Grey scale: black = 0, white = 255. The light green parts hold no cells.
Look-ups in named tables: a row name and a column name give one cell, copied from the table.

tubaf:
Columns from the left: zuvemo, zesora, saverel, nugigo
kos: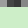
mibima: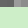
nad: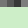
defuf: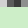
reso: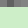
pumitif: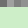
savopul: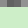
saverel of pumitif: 128
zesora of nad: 87
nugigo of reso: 131
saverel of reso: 124
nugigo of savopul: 146
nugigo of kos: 134
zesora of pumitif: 160
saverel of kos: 56
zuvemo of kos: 157
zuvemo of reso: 125
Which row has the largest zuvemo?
defuf

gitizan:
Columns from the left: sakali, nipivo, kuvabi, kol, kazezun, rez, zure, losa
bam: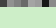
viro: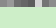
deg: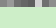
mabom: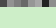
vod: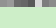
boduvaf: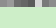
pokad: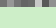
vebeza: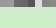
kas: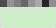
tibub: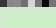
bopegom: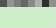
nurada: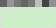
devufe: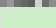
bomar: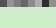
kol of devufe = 102
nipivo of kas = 147
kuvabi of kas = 126
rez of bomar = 174
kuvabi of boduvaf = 110
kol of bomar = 103
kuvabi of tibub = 138
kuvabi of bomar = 125
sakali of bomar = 81
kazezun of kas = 147
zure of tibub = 10
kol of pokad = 101
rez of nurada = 190
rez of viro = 213
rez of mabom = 167
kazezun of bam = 164

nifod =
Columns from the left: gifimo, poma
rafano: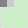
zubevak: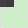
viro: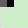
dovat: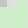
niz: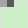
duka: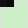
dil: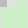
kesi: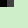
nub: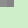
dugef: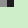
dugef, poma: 30
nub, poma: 133
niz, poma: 89
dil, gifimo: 188
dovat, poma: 223
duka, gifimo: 16
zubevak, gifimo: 63
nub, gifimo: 142
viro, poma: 7

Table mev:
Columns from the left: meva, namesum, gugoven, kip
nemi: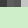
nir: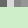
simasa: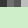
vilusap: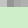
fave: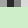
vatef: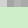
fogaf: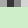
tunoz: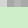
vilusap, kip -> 176
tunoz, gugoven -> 181
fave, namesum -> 42
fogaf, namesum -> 54
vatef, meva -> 210
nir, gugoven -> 136
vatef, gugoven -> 179
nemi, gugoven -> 88
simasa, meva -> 55
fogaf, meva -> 169
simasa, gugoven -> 88
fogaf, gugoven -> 135
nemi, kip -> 197
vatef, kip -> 170
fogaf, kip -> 213
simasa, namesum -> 113
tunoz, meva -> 212

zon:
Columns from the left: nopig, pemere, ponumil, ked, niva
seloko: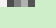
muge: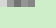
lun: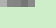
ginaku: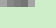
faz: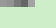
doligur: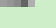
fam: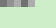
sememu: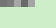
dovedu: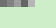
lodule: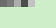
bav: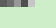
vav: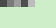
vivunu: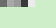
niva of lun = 138
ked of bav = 79
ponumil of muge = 115
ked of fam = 113
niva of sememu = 164
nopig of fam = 118
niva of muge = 134
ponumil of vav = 158
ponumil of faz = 121
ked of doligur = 100
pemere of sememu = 124
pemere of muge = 155
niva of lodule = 194
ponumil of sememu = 166
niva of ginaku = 165
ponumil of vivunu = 153
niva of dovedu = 182
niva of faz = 163
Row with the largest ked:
seloko

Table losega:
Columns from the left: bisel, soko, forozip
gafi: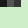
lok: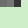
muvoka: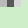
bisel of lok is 109
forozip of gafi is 53
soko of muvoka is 88
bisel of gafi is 25
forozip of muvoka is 214
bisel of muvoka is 186
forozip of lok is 53

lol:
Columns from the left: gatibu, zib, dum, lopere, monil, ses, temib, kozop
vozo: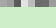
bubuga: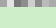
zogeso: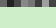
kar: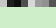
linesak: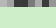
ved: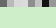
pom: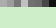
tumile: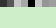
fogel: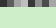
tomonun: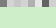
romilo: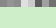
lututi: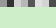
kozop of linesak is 150
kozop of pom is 16
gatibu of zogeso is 104
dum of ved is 217
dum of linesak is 59
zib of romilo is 148
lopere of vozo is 227
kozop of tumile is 158
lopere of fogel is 191
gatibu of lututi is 152
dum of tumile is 199
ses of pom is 107
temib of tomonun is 98
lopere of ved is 219
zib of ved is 186
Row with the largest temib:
lututi

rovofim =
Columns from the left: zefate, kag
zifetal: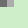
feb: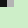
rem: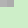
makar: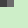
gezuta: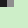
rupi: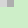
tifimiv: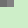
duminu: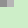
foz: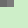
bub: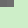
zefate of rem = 179
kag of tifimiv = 130
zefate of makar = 66
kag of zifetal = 172
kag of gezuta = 143
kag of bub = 111
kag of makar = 109
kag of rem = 172
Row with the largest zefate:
rupi

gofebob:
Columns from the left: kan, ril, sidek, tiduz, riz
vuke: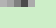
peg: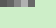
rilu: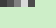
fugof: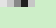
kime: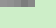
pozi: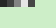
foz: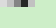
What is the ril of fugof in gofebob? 200
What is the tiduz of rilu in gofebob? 217
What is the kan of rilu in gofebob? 60
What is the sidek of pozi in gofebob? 131
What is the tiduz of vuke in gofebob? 75
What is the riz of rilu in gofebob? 75
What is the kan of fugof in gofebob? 227
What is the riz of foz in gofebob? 193
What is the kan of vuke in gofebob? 179
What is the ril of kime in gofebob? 145
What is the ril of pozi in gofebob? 65
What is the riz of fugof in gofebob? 198
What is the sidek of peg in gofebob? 135

